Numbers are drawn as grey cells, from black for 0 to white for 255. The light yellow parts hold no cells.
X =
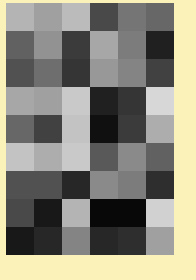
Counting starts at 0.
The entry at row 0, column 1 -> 160
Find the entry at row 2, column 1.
110
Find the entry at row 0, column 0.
180
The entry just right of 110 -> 53
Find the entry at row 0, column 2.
187
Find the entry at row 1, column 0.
97
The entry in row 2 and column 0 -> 81
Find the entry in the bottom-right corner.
160
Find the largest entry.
215
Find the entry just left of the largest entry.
53
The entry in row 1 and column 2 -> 59
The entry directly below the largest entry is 173
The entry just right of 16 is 59
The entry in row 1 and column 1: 146

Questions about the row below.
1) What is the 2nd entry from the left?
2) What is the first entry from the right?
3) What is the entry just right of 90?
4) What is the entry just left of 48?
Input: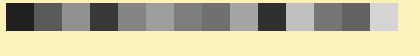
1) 90
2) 213
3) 145
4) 165

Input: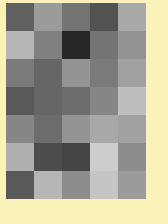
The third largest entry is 190
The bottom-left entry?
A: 89
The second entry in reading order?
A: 155
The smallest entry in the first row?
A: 82
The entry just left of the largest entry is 68
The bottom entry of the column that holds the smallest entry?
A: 141
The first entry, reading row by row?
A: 96
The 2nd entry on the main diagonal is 128
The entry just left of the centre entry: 102
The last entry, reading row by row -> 155

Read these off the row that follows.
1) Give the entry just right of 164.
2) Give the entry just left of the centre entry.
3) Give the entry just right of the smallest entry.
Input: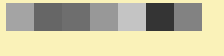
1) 102
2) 110
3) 130

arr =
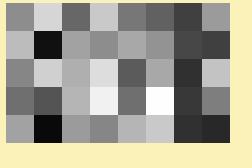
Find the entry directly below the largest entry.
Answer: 201
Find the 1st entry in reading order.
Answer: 141
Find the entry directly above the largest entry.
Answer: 168
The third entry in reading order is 103
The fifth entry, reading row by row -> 119
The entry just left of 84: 111
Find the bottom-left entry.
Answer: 162
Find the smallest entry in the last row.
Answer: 9
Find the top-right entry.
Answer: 155
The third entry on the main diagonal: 175
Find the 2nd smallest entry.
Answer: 16
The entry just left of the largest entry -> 111

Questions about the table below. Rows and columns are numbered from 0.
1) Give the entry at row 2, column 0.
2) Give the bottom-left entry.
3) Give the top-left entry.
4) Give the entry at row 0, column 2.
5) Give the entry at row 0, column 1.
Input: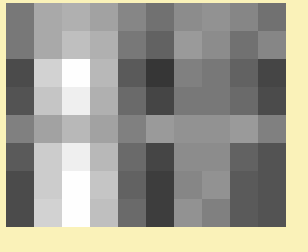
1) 75
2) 75
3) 120
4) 176
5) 169

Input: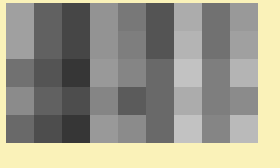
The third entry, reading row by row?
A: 70
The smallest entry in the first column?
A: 105
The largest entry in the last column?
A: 186
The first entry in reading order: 160
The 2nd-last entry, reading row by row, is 133
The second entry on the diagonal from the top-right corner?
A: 113
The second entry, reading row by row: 97
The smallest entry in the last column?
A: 139

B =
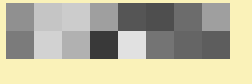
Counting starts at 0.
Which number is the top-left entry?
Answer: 144
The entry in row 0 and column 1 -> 197
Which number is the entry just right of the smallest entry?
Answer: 225
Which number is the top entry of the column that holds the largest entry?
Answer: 85
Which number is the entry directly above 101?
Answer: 108

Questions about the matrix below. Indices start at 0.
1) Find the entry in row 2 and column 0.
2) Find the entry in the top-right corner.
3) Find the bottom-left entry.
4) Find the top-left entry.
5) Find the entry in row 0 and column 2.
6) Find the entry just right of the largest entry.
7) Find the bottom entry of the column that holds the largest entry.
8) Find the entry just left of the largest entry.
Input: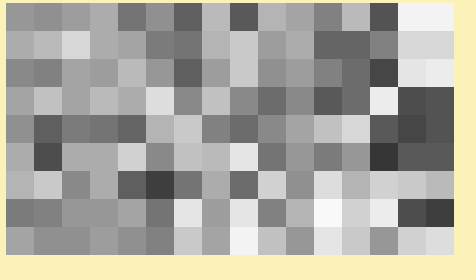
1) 137
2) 243
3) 164
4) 151
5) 157
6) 209
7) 229
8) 180

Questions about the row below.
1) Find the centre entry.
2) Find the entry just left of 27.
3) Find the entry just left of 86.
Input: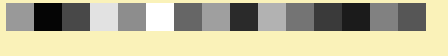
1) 159
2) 58
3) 129
